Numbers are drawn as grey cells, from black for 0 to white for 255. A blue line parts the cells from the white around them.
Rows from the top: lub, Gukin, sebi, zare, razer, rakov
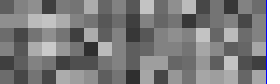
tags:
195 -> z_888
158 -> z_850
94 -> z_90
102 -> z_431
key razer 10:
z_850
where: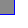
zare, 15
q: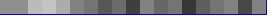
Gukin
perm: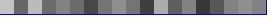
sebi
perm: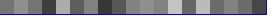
sebi
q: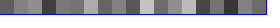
lub
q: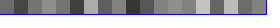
sebi

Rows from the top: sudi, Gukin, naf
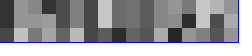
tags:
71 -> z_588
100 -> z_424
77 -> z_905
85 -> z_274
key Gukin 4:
z_905
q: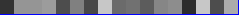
Gukin
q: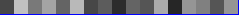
naf
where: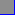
Gukin, 12

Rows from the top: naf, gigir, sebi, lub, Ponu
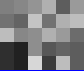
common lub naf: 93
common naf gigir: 176
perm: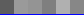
naf
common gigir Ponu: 189
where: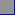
naf, 2
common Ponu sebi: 189
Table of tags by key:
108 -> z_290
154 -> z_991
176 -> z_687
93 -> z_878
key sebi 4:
z_991

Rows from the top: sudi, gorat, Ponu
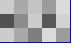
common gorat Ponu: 204
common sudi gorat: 204
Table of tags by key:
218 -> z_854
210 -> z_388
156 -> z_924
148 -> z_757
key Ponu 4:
z_924
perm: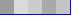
sudi
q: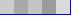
sudi

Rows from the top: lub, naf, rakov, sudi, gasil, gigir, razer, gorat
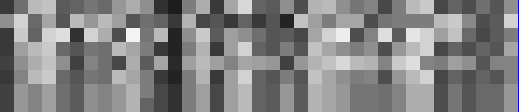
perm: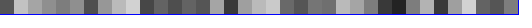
sudi
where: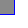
naf, 33

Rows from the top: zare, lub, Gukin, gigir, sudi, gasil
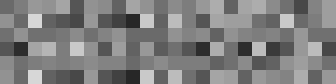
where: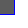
gigir, 11
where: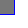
Gukin, 4

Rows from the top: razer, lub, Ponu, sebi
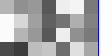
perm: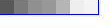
razer
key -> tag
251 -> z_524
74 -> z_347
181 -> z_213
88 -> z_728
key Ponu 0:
z_524
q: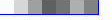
lub

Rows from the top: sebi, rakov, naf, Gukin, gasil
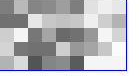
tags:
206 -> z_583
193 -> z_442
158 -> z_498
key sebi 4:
z_498
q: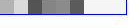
gasil
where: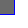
naf, 4
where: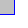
rakov, 4
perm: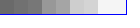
naf
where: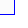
Gukin, 8
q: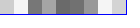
naf

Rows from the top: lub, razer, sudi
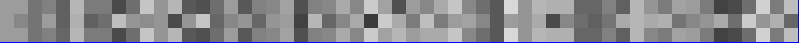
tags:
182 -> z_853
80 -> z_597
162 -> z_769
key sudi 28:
z_853
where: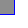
razer, 10

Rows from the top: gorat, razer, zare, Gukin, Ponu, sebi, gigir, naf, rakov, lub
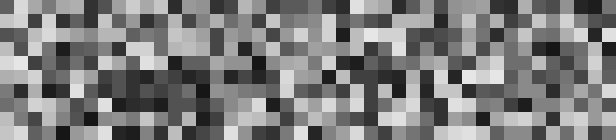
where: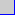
gorat, 9
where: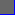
rakov, 24
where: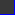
Gukin, 26

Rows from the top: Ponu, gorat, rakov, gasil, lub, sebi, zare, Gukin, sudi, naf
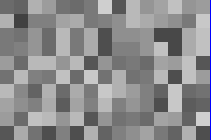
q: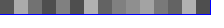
naf
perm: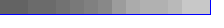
zare
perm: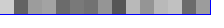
sudi
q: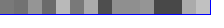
rakov
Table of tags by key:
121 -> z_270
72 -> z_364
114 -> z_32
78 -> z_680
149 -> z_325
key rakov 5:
z_270
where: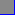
zare, 1
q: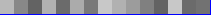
zare

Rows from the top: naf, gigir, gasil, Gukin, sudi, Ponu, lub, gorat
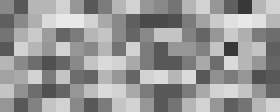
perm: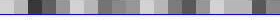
naf
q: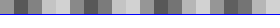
gorat
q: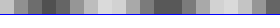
lub
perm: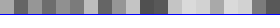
lub
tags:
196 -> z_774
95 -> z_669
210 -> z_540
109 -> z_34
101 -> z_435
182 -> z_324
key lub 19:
z_435
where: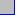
lub, 6
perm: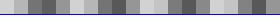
gorat

